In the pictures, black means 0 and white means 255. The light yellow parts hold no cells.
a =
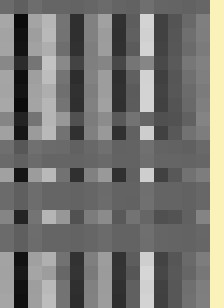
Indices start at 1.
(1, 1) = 107
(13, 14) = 114
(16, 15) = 132
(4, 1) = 164
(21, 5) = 115
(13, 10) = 97
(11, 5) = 106
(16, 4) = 181
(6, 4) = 189
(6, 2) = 15
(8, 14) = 105
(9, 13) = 82
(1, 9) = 100
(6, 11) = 210
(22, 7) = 130
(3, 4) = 185
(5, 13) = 90
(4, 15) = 123
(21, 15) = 126
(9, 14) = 97
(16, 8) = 139
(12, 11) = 110
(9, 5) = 152
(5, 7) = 127
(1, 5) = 101
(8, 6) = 47
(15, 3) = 109
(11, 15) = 105
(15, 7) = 102
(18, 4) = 101
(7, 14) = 107
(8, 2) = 11
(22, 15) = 127
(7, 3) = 162
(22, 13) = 87
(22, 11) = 211
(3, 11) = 208
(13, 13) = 88
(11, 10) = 99

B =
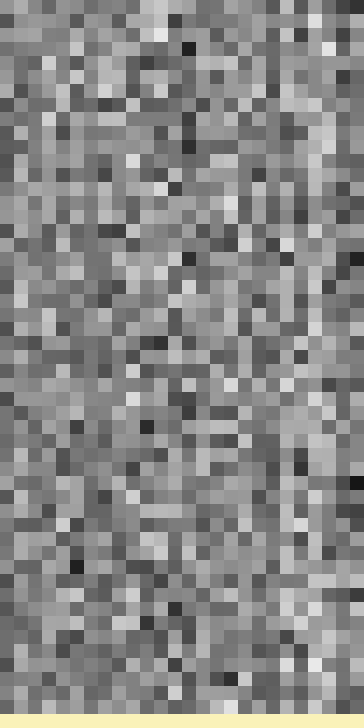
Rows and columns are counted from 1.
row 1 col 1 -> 149
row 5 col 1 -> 140
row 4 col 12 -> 107
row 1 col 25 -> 68
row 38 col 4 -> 115
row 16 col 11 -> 179
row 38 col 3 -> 93
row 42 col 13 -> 142
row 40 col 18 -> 142
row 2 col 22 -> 133
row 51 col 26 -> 106
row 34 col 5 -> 80
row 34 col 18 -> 140
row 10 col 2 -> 176
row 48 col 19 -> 139
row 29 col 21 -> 113
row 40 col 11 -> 163
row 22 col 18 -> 136
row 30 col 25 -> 101
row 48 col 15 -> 135
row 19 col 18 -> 132
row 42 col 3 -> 116
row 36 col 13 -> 140
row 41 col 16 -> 148
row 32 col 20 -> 97
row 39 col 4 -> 164
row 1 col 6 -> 139
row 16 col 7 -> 126
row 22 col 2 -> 200
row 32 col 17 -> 77
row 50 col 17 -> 156
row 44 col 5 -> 157
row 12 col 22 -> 156
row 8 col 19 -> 98
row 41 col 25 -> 165
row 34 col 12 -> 134
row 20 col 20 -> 133
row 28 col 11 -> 119
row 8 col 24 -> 129
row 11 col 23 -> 176

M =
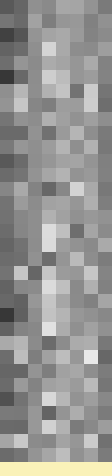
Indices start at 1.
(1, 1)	89
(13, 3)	147
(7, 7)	203
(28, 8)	118
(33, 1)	107
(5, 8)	130
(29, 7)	158
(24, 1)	98
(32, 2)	200
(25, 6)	171
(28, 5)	166
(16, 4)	177
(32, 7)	203
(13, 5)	179
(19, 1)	108
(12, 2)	107
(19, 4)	109
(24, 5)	172
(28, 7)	186
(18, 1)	101
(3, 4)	164
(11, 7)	177
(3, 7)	131
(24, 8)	145
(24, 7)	161
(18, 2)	114
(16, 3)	142
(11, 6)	143
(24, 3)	136
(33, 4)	166
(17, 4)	220
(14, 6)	211
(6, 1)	55
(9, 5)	160
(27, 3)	148
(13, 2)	116
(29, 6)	147
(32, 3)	139

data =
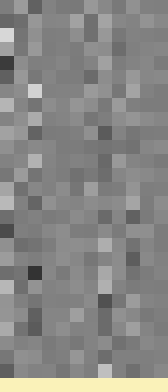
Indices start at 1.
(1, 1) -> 125
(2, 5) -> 134
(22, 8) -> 81
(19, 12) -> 129
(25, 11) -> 136
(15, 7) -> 140
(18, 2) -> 110
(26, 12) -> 129
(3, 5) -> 127
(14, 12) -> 127
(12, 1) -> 130
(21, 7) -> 133
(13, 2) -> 155
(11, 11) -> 134
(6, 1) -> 96
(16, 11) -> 123
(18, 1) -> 144
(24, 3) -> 91
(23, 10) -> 136
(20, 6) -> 139
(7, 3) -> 210
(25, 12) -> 131
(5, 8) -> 161
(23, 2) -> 140
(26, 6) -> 150
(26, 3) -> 141
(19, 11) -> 137
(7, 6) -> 130
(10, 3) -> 99
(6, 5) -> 125
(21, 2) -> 111
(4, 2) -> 119
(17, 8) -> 138
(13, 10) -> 141
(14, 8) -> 123
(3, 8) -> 152
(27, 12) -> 136
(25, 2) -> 129
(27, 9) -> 128

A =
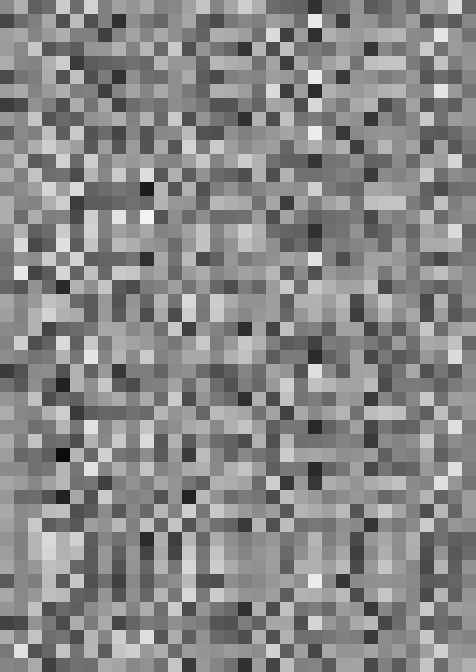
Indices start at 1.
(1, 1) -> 137
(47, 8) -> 92
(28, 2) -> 89
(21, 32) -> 96
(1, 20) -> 108
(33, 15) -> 188
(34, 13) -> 143
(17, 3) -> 96
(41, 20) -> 158
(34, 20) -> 94
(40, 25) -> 166
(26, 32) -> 129
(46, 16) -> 105
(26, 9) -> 180
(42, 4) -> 187
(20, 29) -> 161
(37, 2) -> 137
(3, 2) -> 168
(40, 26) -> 63
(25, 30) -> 111
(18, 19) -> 172
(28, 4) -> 102
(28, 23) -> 193
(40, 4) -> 213
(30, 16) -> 186
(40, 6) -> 185
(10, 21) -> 164
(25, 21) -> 91
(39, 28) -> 166
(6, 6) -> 192
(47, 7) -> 182
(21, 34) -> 137
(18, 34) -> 112
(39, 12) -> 174
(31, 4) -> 120
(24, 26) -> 160
